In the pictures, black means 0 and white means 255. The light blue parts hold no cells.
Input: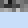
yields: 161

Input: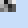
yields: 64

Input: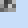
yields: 158

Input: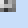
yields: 102

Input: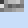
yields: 143

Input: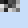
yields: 212

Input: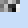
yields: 97
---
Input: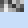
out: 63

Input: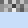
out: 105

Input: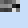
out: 95

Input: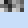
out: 83

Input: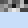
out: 164

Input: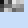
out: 85

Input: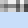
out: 240

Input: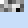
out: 70

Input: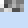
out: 108
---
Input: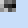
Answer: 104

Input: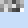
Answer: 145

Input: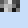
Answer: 147

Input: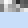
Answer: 250

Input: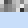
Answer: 79

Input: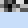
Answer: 58

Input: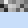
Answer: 235

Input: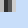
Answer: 49

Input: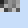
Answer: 102

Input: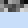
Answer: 35
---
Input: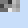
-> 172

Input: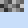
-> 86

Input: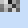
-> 95

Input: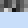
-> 174

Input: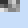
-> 160

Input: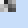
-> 81

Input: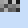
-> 49

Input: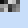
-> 143

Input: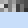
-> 49
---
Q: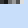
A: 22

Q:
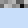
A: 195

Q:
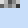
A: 166

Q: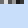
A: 223

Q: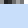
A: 33

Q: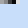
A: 135

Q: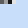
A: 161
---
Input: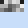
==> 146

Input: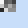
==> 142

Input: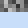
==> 111

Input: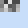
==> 187

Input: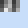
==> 171

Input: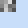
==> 82
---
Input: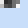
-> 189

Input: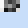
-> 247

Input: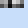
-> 81

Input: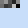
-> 109

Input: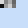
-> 17

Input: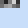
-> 114

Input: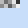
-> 140
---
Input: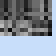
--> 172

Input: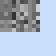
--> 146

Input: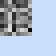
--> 91

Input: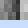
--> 88

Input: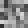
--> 140

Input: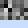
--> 47
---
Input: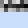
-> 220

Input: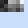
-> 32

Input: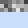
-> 103

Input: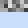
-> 115

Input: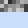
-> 201

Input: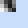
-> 67

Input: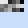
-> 231

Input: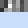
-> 57

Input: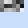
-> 223
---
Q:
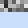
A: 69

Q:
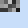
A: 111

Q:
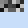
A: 95

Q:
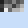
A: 105

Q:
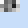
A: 142

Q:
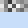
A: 68
